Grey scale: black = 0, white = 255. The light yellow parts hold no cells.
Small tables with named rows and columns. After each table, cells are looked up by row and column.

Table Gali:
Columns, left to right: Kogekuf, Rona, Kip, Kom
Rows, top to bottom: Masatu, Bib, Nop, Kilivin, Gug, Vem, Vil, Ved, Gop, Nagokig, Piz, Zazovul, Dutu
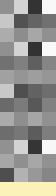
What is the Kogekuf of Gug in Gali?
113
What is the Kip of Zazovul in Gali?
167
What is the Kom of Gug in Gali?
133
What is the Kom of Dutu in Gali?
134
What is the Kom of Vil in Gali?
110
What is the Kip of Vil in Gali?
98
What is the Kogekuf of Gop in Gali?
171
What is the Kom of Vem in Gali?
150
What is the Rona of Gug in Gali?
128
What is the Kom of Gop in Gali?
145
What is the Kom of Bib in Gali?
113
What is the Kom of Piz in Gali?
247
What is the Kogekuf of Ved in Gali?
106
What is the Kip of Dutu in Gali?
152

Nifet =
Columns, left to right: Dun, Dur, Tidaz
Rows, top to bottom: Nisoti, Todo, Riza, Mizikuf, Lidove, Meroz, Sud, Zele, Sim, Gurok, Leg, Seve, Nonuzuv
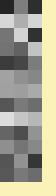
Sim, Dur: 197
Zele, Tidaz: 109
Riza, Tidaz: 49
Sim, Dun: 220
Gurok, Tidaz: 147
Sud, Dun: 161
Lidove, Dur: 70

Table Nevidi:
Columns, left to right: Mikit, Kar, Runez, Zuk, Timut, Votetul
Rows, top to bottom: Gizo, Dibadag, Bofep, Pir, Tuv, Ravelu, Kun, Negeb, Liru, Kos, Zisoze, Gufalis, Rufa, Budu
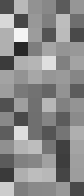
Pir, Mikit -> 176
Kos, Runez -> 111
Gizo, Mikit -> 76
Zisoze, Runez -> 189
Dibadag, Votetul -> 110
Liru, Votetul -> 139
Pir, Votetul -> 152
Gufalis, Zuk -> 161
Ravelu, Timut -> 154

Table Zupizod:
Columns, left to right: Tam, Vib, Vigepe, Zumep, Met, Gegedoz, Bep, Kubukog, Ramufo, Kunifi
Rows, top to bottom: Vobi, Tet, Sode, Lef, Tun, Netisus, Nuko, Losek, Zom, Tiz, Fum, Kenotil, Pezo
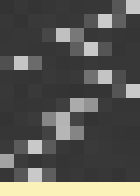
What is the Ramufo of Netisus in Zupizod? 78
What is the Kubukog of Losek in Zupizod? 59
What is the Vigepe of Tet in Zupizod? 57
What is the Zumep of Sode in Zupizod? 71
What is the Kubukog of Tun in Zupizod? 55
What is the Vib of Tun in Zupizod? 197

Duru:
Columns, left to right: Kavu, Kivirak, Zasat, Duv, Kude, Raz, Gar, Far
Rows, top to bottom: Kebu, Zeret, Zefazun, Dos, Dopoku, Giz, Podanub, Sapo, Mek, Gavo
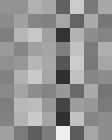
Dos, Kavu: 154
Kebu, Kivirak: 146
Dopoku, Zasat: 182
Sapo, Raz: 157
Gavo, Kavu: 160
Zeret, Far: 119
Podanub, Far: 117
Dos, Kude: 127
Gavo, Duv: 125
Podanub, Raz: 105
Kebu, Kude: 97
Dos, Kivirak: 133
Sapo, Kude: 68
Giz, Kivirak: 177
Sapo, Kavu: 126
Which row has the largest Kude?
Gavo

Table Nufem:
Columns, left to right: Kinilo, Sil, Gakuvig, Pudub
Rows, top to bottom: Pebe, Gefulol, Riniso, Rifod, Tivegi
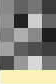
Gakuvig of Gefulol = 207
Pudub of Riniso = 29
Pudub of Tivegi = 119
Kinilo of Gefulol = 144
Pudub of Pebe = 58
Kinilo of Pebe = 136
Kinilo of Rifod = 162
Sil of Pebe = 98
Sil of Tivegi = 153
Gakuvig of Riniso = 137
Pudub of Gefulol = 101
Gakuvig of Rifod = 78
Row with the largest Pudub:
Tivegi

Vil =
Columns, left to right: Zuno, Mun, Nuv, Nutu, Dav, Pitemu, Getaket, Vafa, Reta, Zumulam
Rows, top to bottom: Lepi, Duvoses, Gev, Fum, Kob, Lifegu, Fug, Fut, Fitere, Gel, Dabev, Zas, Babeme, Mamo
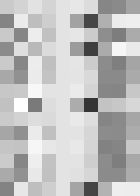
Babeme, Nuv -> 232
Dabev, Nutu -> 231
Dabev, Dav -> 227
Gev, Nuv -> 237
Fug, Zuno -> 199
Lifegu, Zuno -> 168
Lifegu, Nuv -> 235
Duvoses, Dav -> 227
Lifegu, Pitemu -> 228
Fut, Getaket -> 52
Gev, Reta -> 125
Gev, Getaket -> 204
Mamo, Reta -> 238
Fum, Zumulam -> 234
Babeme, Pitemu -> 224
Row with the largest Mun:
Fut

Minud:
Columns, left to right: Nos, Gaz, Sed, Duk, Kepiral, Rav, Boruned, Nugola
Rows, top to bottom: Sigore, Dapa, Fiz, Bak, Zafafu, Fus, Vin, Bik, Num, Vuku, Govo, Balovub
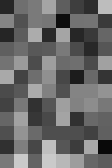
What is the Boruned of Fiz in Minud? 57
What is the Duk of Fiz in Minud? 41
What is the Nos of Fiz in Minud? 37
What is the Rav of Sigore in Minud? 62
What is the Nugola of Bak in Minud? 86
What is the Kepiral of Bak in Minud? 122
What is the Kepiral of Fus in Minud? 71
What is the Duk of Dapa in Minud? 118
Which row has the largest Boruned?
Govo

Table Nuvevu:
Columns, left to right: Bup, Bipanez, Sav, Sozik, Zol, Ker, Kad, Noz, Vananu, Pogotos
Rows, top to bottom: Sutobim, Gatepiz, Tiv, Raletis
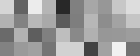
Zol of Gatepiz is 91
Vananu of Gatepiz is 163
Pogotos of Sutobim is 221
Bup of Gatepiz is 178
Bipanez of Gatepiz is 130
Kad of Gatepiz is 183
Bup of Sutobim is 213
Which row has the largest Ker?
Raletis

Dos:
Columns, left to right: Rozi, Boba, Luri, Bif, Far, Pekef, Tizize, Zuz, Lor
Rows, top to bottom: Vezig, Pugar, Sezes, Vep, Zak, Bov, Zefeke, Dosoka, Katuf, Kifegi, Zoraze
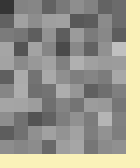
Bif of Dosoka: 111
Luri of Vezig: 134
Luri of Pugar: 141
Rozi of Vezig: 53
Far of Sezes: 93
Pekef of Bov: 127
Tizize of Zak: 160
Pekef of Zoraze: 166
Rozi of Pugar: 97
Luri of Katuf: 83
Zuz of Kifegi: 146
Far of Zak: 128
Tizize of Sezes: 123
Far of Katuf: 126
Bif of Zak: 162
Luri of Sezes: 94
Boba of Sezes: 118
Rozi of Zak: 163
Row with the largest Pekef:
Zak

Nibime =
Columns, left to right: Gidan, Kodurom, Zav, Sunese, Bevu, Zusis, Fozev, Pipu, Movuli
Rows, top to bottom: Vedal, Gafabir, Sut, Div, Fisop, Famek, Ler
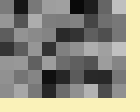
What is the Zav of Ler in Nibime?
120
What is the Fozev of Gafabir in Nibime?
69
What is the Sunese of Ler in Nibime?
39
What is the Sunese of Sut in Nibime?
132
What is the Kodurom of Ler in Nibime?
167
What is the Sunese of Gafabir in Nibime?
126
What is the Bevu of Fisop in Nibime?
108
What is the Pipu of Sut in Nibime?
79
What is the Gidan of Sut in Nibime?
93
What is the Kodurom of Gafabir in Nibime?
84
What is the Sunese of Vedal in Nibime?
158

